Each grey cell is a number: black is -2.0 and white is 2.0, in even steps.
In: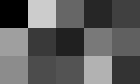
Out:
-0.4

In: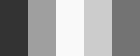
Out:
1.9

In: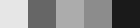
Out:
0.7

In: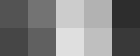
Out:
1.2

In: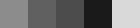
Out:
-0.8

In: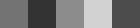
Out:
0.2

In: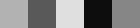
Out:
1.5
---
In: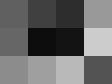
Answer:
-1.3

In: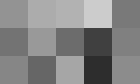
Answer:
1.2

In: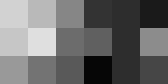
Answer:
-1.3

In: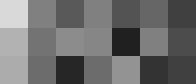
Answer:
-0.4

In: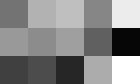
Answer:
0.1

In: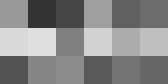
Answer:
-0.5

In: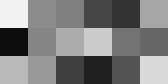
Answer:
-1.2
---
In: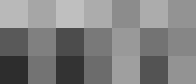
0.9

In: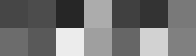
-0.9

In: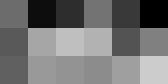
-0.3

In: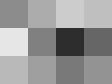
0.2

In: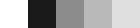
2.0

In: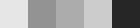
1.6

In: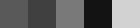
-0.6

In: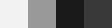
1.8

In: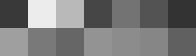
-1.1
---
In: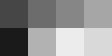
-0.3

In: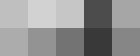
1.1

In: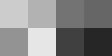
0.8

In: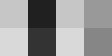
-1.5

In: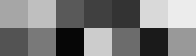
-1.2

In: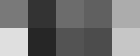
-0.3
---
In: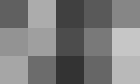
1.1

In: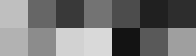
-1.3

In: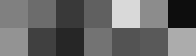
-1.8

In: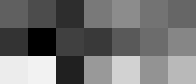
0.1

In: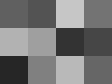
-0.9

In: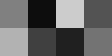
-0.7

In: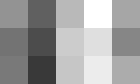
0.1

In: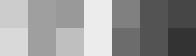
-0.9

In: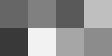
1.0

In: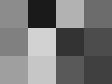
-0.8
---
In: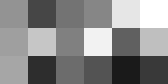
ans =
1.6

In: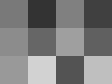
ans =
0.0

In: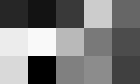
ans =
1.2

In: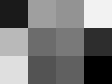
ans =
0.3

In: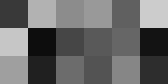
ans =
-0.5

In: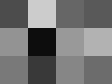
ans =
-0.4

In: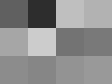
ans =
1.0

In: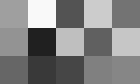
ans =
1.2

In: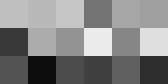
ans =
0.6
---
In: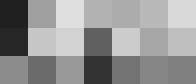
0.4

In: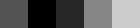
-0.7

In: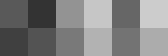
-0.7

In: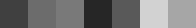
-0.1

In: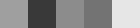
0.5

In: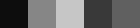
-1.8

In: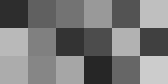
0.1

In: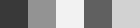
-1.1
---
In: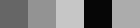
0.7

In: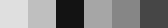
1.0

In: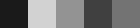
0.3

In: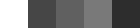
-0.1

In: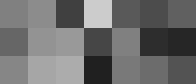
0.7

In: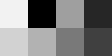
1.3

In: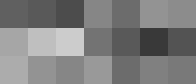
1.0

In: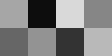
0.9

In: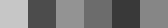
0.3
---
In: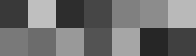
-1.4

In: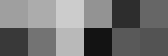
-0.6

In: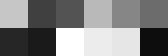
1.6

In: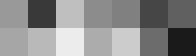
-0.3

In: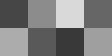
-1.1

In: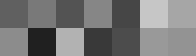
0.4

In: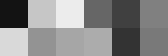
-1.2

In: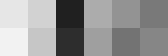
-0.2
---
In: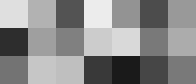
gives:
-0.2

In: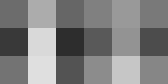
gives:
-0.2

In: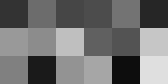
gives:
0.0

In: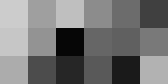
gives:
0.7

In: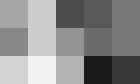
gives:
1.3

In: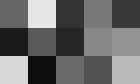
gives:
1.4

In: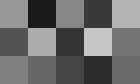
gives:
0.0

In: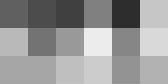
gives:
0.6

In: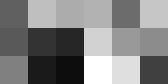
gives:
0.0

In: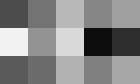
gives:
-0.6
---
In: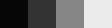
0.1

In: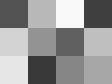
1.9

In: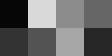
0.2

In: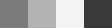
1.8

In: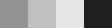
1.6

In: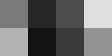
-0.8

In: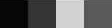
1.3

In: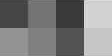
-1.1

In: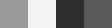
-1.3
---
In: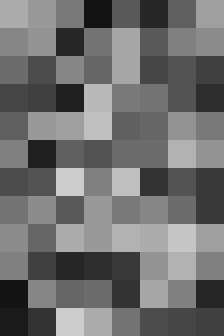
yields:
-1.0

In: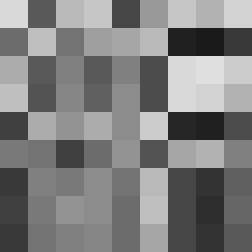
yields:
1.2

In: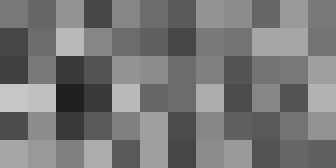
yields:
0.5

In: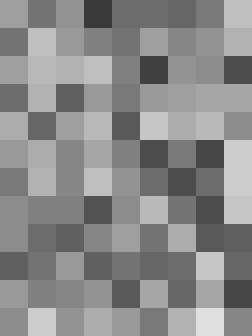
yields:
-0.8

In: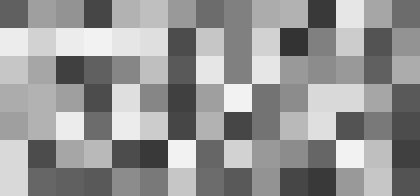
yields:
0.7
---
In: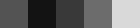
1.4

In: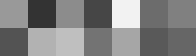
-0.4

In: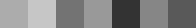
-0.6

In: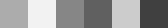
-1.0

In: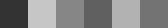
-0.2

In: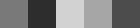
-0.8

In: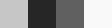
1.9
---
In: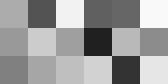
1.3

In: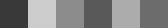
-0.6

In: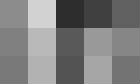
-0.7

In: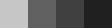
-0.5

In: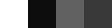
-1.8

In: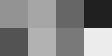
0.8

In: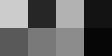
-0.1
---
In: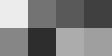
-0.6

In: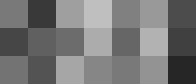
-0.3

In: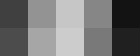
1.1

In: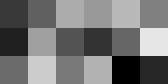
-0.7

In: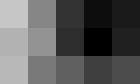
-1.3

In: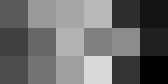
0.8

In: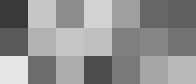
1.1

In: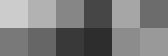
0.1

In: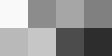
0.6

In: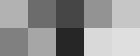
-0.9
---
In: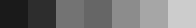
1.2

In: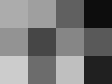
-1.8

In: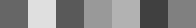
0.0

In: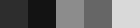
1.4

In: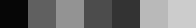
1.2

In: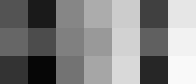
1.6
